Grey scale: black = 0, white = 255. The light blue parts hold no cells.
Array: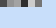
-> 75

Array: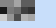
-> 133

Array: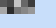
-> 88

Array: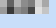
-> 180

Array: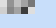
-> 222

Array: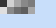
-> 53

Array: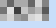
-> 170

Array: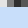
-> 228

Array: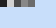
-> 31
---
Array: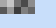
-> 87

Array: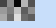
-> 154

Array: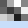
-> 102

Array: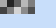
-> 66

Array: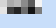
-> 228

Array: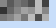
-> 51

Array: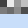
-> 123

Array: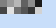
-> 69

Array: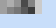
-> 159

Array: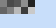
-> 100
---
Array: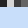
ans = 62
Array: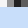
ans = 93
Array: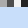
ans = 77
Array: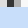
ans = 178
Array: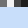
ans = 70
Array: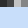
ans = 70
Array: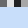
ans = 105
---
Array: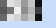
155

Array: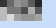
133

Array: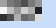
80

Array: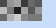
58

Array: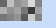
162

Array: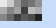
104

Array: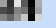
88

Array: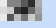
89
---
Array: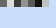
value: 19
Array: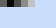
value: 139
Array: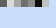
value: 13
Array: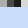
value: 28
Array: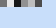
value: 189
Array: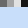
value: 225
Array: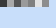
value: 227
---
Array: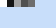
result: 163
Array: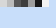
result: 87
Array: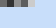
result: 146
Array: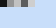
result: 193
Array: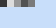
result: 150
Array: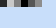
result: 127
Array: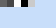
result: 253
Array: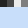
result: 235
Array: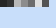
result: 184
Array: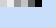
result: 153
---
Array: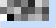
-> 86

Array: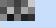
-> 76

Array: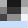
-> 53

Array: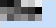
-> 57

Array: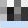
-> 24

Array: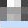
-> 161
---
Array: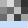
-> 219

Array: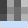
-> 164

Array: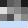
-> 92

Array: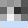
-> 145

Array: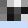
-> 199

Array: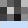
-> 91

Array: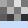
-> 135
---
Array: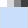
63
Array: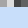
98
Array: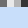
52
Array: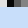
131
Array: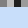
155
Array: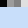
224
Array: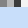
243
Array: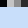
43
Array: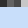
199
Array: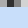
211
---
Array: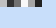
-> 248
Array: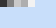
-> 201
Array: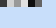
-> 225
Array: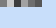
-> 162
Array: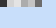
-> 172
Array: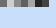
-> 166
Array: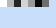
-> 153
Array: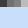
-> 113
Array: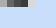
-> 74
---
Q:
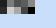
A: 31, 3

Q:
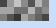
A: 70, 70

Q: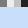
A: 123, 34

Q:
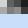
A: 211, 60

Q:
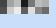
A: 69, 108

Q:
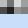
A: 188, 128
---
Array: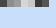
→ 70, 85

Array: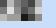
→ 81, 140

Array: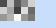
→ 77, 121

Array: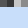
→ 84, 139

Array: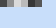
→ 71, 86

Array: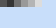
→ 84, 220

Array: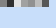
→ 130, 87
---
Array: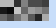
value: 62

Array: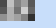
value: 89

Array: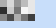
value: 231

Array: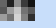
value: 18

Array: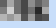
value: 128

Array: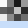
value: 153
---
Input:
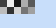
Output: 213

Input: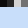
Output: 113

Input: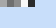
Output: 167

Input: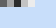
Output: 195

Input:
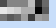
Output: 216

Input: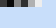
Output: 176

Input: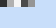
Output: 177
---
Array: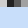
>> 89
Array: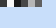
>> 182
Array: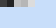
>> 182
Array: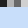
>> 105
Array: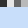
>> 103
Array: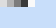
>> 57
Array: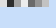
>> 149
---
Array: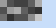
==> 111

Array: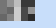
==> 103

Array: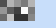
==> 107

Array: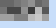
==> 160

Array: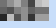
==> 38

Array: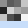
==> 197
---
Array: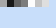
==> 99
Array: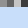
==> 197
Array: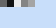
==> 236
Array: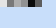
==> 174
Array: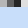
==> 38
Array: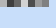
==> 103
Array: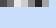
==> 232
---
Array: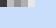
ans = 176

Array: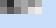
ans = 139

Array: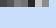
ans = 201

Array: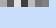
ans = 117

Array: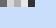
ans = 231

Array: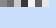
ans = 97

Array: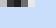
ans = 109

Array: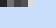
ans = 83

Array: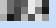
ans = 207

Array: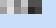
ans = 80
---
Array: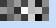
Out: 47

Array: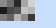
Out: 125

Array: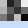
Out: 119

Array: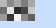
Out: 154

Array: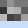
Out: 186

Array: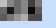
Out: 91

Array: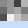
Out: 80
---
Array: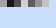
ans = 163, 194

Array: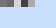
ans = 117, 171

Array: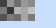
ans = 66, 123

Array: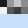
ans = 28, 115

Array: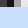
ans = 65, 233

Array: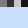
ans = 124, 20

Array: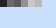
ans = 35, 185

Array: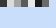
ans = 55, 106

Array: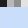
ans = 29, 227
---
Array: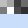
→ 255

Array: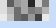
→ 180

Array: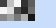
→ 221

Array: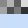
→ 79

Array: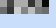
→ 52

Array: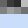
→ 157

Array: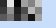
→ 145
